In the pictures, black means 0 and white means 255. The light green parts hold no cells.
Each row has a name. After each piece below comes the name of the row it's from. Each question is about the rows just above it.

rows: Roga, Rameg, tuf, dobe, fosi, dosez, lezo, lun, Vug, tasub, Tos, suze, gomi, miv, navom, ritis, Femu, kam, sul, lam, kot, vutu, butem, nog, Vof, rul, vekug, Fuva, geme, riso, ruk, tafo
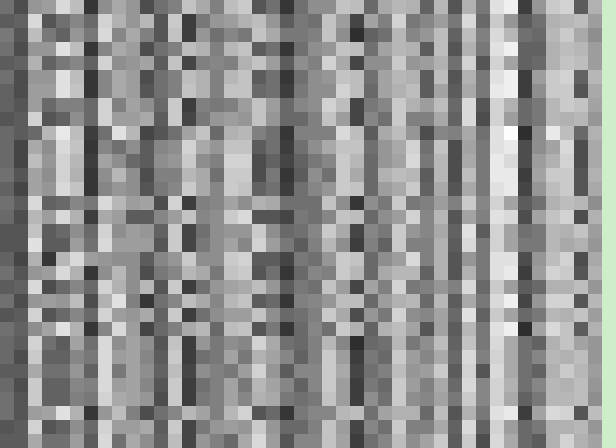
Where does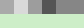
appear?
tafo
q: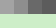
suze
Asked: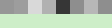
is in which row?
lam
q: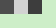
navom
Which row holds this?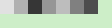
riso
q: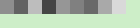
tafo

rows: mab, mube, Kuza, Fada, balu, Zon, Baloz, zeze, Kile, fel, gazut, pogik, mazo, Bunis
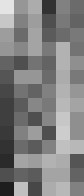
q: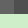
balu
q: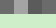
Kuza
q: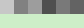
mube

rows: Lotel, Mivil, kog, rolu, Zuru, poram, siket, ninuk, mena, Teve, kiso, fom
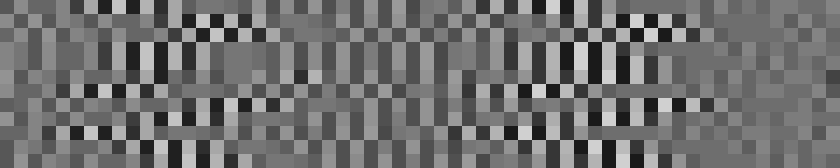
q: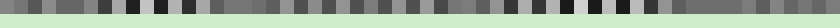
Zuru
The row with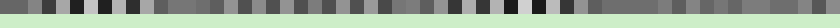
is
Teve
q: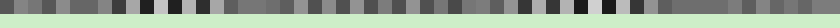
kiso
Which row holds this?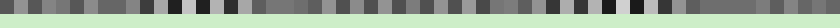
fom
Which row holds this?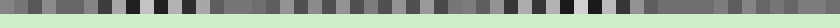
rolu

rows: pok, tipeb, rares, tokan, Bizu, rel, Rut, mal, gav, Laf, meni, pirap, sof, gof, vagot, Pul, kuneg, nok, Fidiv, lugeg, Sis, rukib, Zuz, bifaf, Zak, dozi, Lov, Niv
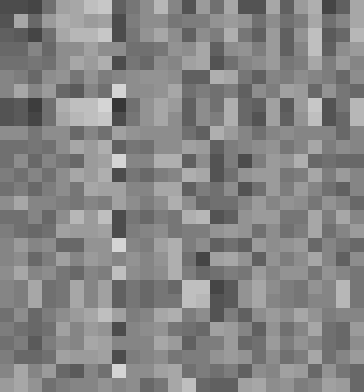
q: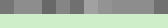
Laf
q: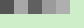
pok
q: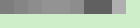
rel
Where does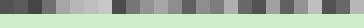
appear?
gav

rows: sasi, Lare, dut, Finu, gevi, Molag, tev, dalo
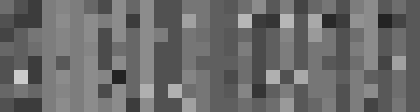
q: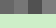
sasi
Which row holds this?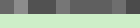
gevi

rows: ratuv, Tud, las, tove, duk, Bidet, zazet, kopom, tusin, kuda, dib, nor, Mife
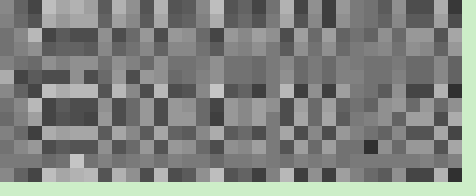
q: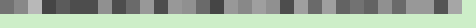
las
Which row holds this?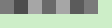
tusin
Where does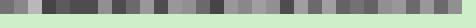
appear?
kopom
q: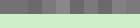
duk
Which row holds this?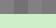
nor

